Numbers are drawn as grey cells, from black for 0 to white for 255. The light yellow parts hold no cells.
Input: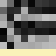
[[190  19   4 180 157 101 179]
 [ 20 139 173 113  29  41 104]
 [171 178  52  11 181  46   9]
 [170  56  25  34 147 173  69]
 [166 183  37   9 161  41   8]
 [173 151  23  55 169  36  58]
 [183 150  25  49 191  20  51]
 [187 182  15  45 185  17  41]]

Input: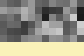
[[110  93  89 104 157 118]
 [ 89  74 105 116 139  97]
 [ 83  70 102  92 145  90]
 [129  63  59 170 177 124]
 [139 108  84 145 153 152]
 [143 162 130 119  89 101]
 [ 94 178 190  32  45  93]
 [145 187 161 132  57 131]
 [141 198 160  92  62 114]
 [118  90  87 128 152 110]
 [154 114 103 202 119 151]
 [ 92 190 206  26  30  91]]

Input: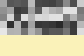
[[230 205 132 145 166]
 [177  48 212 162  86]
 [179 180  73  59  91]
 [115  63 222  68  84]
 [178 163 179 160 187]
 [147  55 218  90  73]
 [ 74  59 214 206  69]
 [ 88  54 225 176  65]
 [ 87  41 226 166  81]
 [116  91 125 226 137]
 [ 60  57 177 225  78]
 [220 184 132 120 204]]

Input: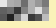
[[ 87  97 230]
 [ 34 108 172]
 [133  55 165]
 [211 131 110]
 [ 58 176 176]
 [ 82 222 152]
 [188 152 121]]

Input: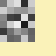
[[201  57 124 136 206 122]
 [ 98 113 205  66 170 202]
 [107 157 239  57 151 223]
 [200 133  26 227 149  45]
 [102  97 201  62 179 204]]

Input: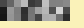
[[ 22  26  71]
 [149 152 101]
 [126 124 152]
 [ 50  46 186]
 [118 116  57]
 [ 68 162  69]
 [172 182 192]
 [175  80 129]
 [113 212 130]
 [ 44  75 137]]

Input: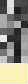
[[200 118  53 233 101 170 172  64  55]
 [110 181 149  43  94 136 101 214 226]
 [ 41  27  36  45  37 177  66  30  76]
 [192 157 169 159 137  39  86  61  72]]

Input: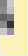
[[201 138  99 140 131]
 [152  53 116 191 203]]

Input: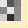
[[205 135 229]
 [ 48 230  86]
 [140 139 128]]
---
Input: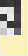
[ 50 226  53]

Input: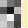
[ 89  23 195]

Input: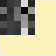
[ 35   3 114  66  46]

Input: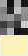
[ 25 192 152  61]

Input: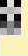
[  0 181  11]

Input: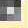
[ 62 220  89]
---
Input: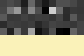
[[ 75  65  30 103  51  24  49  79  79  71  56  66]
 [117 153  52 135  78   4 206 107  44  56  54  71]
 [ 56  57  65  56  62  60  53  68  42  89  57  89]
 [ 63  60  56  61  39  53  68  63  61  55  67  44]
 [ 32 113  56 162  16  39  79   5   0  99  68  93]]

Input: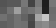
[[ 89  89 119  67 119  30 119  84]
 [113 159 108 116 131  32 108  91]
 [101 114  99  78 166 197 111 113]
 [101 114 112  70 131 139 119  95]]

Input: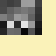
[[ 62  70 157 158  64  71]
 [ 96 110 120 109  53  74]
 [106 154 143  98  48 127]
 [221  42 229 154  27  26]
 [107 104   8  82  18  38]]

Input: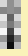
[[144 184 215]
 [144 137 135]
 [100 215 231]
 [122 168 199]
 [ 67 231 247]
 [ 35 121 151]
 [ 13 184 199]]

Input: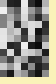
[[ 35  30 234  43  11 177 179]
 [137  92 228 153  93 212 240]
 [171 116 219 117  39 131 129]
 [192  42 192 220 211  40 130]
 [183 205  47 219  19  52 228]
 [198 154  66 193  43 112 230]
 [ 37  48 240  28  12 199 224]
 [218  41 212 202 169  29  66]
 [ 66 184 156  44  51 130 128]
 [152 216  38 144  31  58 205]
 [ 25 180 150  59  19 139  92]]

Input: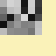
[[211 203  21 208  58 176]
 [189 197  33 205  51 125]
 [ 25 137 215  20  76  98]
 [123 152 129 134 191  16]
 [140 135 135 117 195 187]]

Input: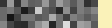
[[154  51 132  95 100 152  89 156 123  90 124  48  72  52]
 [118  85  27  62 202  98  79  38 142  67 124 108 133 106]
 [ 22  65 117 117  89  98 171 113  65 128 112  91 109 106]
 [ 70  45  42  95 145 173  37 113 220  67 161 150  90 133]]

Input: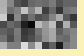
[[134  83  67 104 112 106 122  82 100 100 175]
 [112 128 195 132 180  62 104  52 115 124 180]
 [ 48 137  76 112  79  90 131 171  88  56 204]
 [105  91  31   9 188 154 190  65 175  88  74]
 [ 85 122  55  67 116 150 168  94 119 132  97]
 [ 75 118  62  77 105 145 167 111 105 136 114]
 [128 126 219 139 206  60  97  27 120 137 175]]

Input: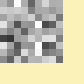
[[146 252 173 102 173 213 174 176 179]
 [199 206 197 130 169 171 155 171 206]
 [189 171 185 208 138 180 196 121 162]
 [163  84 152 146 253  75  97 191 226]
 [133 162  99 167 185 160 175 168 166]
 [ 54 157 166 211 180 222 225 128  66]
 [164  84 151 147 254  74  97 193 228]
 [134 100 218 170 245 117 133 147 183]
 [ 98 200 125 182 179 206 219 110 139]]
